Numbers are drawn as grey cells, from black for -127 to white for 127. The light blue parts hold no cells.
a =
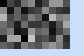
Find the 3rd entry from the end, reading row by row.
23
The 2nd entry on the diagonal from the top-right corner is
-71
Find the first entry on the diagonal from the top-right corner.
-45
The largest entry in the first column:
53
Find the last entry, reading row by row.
-71
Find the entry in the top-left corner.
-124
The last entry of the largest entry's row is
-83
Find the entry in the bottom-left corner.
-29
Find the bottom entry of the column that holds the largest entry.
-29
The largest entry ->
69
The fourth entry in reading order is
-17
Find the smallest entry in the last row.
-83
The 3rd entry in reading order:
-83
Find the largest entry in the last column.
39
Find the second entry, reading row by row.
-58
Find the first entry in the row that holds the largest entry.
-97

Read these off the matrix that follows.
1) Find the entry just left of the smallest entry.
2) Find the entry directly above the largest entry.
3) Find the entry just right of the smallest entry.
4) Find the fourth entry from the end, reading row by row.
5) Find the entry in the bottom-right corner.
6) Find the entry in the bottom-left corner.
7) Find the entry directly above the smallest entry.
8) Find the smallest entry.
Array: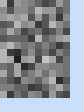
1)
39
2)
-13
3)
25
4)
-56
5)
-56
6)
39
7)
-82
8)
-95

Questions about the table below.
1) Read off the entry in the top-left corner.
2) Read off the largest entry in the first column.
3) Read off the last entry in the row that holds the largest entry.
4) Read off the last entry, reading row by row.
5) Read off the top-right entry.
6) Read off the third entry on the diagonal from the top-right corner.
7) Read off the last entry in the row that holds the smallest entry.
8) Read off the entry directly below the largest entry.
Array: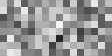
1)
76
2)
92
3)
-22
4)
-22
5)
63
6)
32
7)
3
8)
63

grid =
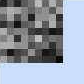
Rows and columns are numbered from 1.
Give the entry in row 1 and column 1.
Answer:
-93
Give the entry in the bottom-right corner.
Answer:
-117
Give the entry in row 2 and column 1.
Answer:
17
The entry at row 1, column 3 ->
-93
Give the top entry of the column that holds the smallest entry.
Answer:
-12
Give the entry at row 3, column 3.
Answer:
-49
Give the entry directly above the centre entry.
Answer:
-24
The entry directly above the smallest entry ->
-49
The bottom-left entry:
33
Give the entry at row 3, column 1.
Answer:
-24
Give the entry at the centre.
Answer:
-64
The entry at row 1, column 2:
-36
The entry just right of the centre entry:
-78

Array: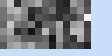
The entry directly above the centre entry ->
-52
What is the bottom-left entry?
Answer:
-39
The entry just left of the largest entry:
-25
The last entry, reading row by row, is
-94
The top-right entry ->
-52
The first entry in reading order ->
14
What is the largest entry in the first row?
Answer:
71
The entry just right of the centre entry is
-25
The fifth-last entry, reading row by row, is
2
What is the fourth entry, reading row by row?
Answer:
2
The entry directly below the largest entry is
-65
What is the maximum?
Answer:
116
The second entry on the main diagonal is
43
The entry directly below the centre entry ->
58
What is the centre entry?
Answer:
-25
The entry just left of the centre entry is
-94
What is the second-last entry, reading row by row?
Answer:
-65
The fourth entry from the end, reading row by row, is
-65
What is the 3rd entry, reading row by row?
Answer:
-81
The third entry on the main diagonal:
28
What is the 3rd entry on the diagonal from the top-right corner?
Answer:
-65
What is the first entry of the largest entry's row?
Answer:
-11
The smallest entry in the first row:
-94
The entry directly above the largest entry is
-39

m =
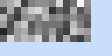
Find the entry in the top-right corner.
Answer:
14
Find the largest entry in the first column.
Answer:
57
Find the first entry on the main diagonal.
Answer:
28
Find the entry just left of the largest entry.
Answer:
-13
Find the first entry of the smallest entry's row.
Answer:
-91
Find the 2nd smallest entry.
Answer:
-77
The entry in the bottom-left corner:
-27
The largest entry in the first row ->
118
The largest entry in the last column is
28
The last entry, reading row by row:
0
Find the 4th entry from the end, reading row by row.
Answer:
43
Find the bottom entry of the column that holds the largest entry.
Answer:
-65
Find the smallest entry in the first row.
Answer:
-65
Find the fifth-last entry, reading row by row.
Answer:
-52
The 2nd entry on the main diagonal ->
43
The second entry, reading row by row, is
43
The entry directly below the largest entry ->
-40
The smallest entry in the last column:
-40

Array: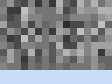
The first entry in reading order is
-10
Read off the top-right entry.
18
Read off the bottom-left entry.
4
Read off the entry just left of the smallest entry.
18
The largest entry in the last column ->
50
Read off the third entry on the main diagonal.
-38
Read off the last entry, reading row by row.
-25
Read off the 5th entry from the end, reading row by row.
-10
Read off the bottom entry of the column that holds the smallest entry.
-25
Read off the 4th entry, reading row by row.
-54
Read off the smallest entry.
-82
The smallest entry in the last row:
-54
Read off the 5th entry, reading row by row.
4
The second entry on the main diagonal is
-69
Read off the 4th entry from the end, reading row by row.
-10
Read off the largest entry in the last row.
18
